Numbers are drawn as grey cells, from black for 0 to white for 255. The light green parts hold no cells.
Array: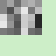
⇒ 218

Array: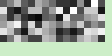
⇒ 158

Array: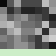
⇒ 99

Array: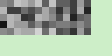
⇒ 139

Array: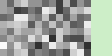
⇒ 134

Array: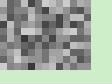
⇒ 133
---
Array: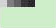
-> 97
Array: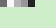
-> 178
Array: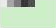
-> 121
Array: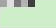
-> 119
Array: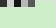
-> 21
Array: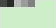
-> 185
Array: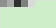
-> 48
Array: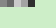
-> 202
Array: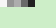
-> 173
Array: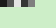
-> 228
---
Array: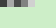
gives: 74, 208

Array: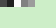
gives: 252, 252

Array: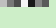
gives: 244, 244

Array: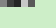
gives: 37, 199

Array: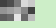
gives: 175, 229

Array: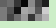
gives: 167, 205

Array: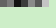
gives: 60, 196
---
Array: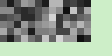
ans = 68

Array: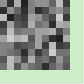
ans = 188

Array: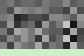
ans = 120

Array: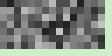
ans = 143

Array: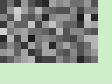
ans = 136
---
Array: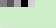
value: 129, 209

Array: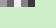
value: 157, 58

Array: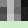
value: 132, 32

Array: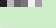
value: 35, 158

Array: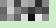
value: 144, 144

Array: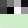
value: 74, 150
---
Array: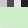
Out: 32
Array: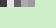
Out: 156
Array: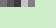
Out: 129
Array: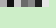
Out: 230
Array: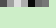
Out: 119
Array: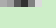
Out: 219
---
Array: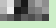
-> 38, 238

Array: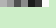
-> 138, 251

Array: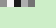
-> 27, 245

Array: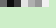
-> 227, 241

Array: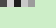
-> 30, 213

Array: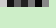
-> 34, 204

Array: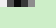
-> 11, 240

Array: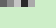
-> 197, 197

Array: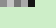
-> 118, 196
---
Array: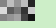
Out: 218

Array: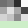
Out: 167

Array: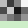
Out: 75

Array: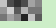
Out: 150

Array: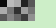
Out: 171

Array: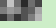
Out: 126

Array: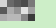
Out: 89
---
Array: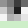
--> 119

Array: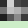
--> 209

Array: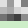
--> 156

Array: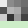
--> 139

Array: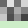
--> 226

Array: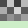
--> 200
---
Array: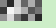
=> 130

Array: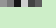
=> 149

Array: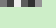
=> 121

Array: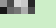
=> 147

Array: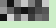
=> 125

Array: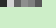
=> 42
